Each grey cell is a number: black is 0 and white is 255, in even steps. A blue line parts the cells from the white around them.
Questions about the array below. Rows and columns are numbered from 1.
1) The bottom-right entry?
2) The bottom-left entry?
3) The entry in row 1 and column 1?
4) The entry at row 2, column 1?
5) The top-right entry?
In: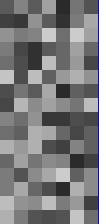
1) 110
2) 176
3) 90
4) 64
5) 83

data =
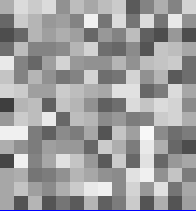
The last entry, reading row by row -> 159
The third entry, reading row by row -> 203
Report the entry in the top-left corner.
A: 174
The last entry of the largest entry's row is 124
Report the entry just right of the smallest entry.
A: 181
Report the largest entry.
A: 248
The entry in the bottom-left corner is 167
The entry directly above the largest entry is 131
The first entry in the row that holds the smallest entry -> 62
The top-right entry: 211
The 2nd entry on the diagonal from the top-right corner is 233
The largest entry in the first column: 240
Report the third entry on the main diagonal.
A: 181
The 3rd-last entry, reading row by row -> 174

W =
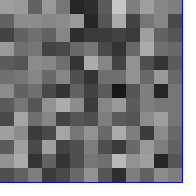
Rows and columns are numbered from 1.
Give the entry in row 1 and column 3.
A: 98
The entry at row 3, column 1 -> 67
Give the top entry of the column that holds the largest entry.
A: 199
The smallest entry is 24
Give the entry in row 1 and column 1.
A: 159
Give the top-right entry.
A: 126
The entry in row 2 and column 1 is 98
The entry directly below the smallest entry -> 153
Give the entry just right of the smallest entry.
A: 85
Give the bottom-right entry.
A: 126
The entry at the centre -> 67
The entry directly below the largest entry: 171
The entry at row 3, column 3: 111
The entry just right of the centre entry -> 91
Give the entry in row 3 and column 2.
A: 98
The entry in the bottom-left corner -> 79
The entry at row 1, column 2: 153
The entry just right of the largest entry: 126
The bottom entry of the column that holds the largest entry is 46

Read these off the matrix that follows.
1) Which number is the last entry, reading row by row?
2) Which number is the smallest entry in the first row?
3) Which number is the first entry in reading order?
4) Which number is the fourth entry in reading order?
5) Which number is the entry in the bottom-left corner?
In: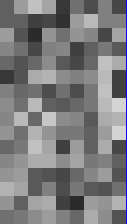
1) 83
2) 56
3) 96
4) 164
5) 112

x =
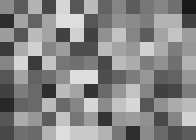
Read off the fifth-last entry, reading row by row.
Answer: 45
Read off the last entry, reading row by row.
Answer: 92
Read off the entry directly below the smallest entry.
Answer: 65
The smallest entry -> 24
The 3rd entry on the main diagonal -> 187
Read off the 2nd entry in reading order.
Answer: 92
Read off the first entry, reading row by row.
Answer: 139
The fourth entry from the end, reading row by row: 139
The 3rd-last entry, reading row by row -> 105
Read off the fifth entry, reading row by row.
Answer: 215
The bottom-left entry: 72
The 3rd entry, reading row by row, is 179
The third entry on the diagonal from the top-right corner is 164
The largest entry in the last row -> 221
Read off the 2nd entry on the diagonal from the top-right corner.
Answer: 179

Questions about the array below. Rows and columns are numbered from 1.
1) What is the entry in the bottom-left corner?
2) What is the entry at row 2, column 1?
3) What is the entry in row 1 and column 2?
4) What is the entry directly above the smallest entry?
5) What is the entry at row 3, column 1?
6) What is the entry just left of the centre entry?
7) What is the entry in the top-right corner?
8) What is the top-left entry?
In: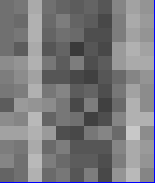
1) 100
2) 112
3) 119
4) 106
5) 112
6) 133
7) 148
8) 112
